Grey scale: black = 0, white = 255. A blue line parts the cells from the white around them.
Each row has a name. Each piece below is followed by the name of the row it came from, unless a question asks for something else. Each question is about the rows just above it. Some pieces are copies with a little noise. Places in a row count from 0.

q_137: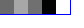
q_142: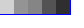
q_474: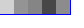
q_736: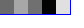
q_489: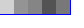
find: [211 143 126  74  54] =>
q_142
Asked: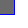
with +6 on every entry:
[112]

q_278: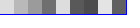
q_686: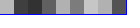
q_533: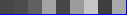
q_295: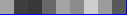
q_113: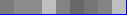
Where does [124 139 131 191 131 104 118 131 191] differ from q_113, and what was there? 2, [139]
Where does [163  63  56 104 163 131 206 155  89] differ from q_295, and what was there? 5, [139]
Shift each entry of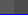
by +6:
[95 82]
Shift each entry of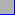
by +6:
[183]

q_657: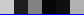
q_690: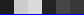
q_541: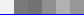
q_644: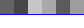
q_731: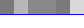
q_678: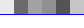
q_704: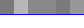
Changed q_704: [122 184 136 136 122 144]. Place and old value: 5, [151]
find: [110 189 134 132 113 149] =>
q_704

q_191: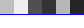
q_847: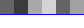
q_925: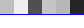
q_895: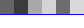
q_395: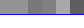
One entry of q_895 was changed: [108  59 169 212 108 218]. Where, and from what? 0, [101]
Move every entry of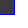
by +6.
[65]

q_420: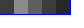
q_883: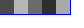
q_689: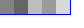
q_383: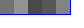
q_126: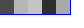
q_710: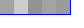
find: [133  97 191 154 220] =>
q_689
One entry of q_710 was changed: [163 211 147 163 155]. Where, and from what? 1, [204]
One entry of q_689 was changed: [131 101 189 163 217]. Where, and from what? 3, [155]

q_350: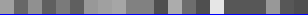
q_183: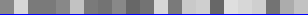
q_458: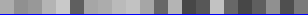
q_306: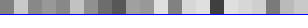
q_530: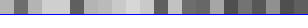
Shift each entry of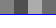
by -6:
[123  73 166 103]
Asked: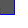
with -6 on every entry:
[81]
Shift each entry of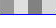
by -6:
[146 217 123 209]
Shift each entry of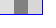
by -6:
[217 123 209]

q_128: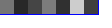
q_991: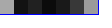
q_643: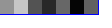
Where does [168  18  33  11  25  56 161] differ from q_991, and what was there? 6, [155]
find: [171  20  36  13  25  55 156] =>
q_991
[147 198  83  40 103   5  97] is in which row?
q_643
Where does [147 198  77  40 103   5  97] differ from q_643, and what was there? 2, [83]
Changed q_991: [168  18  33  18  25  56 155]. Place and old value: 3, [11]

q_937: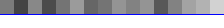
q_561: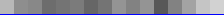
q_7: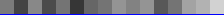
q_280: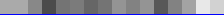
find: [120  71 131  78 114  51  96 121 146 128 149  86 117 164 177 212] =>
q_7
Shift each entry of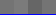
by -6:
[110 117  96 110]

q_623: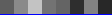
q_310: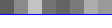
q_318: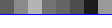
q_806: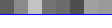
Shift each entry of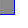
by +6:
[144]
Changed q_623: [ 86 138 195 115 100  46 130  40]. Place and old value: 0, [94]
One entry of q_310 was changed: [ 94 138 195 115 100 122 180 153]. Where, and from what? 6, [173]
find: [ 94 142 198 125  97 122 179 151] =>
q_310
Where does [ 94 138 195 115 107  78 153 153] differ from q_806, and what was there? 6, [160]
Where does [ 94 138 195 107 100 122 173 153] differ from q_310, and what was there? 3, [115]

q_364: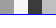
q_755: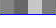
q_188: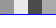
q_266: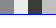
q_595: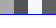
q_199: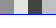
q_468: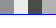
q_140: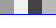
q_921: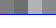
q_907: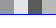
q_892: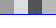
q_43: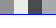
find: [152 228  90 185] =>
q_907
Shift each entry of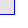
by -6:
[222]
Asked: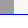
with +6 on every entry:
[164 253]
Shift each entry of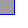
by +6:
[164]

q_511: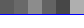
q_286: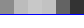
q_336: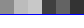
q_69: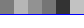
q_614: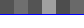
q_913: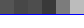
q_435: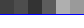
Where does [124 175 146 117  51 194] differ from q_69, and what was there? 1, [182]
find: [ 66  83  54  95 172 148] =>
q_435
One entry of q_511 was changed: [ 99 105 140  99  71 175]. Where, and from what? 0, [92]
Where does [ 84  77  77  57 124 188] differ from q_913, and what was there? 1, [71]
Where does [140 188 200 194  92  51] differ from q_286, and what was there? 4, [99]
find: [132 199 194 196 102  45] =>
q_286

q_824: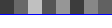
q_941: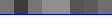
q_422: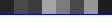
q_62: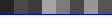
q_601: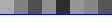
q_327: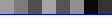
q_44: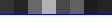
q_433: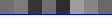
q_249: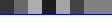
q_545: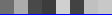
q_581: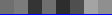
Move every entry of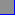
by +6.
[149]
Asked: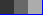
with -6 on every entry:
[ 46  98 166]
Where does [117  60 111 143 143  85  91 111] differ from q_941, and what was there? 2, [117]

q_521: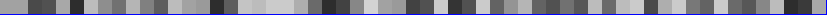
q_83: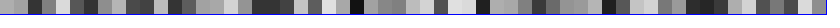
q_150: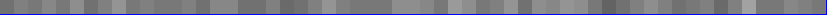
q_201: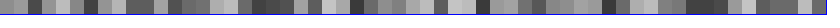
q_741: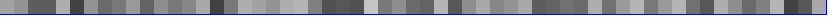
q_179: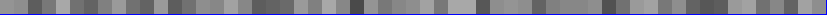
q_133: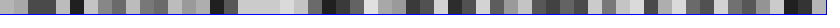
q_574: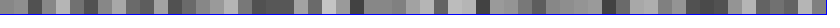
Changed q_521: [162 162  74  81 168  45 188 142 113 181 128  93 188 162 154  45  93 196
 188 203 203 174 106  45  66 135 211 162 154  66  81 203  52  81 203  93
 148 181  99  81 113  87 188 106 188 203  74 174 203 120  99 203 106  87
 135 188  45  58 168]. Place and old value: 35, [99]
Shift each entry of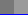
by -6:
[114 148]
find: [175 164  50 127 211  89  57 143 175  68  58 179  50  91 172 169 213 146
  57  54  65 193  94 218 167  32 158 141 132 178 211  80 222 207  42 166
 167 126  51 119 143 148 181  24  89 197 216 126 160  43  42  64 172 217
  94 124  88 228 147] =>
q_83
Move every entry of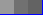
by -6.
[148 107  93]

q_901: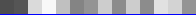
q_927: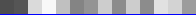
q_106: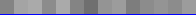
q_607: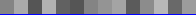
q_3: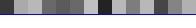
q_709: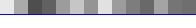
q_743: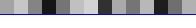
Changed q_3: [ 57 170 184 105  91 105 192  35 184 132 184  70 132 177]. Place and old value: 9, [125]
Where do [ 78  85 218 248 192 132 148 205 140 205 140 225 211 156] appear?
q_927
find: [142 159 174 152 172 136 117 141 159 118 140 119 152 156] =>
q_106
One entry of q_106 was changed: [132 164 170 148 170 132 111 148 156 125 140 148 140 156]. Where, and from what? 3, [140]
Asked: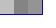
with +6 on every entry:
[198 138 154]

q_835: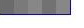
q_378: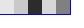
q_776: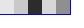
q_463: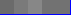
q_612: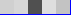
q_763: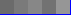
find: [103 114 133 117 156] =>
q_763
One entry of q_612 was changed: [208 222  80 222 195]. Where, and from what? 1, [215]
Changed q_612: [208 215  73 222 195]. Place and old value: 2, [80]

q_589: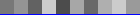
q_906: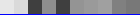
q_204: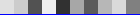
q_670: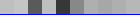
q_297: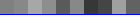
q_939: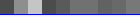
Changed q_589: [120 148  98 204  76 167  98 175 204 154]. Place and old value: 6, [105]
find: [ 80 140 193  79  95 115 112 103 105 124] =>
q_939
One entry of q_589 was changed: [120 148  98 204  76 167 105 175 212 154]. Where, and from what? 8, [204]
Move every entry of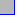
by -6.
[177]
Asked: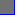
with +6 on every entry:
[119]
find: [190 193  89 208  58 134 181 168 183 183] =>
q_670

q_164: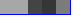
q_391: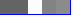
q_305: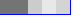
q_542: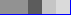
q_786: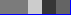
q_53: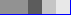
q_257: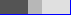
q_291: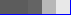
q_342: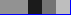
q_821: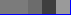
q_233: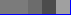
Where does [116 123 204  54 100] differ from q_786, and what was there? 0, [123]
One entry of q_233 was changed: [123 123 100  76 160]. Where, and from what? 2, [108]
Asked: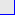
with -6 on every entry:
[226]
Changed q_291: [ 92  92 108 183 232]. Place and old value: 2, [100]

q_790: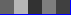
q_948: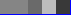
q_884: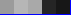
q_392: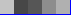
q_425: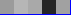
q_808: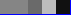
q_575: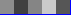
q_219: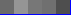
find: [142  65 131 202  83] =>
q_575
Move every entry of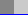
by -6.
[127 196]
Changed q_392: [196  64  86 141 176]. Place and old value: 1, [71]
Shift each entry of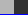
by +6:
[188  56]
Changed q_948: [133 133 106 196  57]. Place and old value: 3, [189]
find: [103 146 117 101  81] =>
q_219

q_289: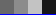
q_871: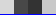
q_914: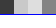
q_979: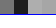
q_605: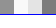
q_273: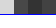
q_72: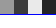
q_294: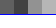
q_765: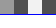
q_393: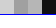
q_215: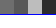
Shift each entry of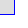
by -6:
[216]
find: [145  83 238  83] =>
q_765

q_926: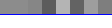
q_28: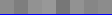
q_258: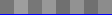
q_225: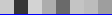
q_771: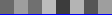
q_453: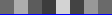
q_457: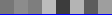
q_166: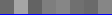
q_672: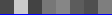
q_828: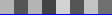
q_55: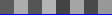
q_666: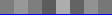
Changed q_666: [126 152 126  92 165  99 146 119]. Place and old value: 4, [173]
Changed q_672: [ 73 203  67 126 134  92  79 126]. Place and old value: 3, [119]
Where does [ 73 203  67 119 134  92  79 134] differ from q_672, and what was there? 7, [126]

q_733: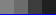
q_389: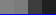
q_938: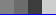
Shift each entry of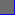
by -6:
[102]
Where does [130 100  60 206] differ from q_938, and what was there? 1, [108]
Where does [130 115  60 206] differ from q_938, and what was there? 1, [108]

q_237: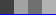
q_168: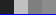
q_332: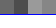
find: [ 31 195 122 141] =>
q_168
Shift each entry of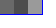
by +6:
[111  83 160]
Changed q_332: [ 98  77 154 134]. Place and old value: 0, [105]
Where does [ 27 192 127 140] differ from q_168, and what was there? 0, [34]
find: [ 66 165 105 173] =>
q_237
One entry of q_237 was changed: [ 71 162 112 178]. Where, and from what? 0, [64]

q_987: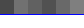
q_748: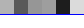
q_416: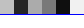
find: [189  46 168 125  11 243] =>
q_416
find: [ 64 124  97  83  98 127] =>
q_987
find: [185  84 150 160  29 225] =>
q_748
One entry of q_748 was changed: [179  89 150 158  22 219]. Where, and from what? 4, [29]
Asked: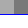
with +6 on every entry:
[177 127]

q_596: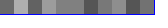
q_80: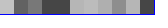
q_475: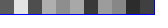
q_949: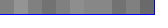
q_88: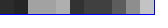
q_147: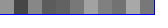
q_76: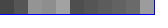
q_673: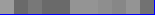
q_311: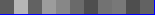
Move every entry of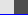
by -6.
[222  72]
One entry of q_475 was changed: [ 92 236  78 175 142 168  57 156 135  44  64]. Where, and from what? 1, [228]
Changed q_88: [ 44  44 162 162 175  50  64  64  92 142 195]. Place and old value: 1, [37]

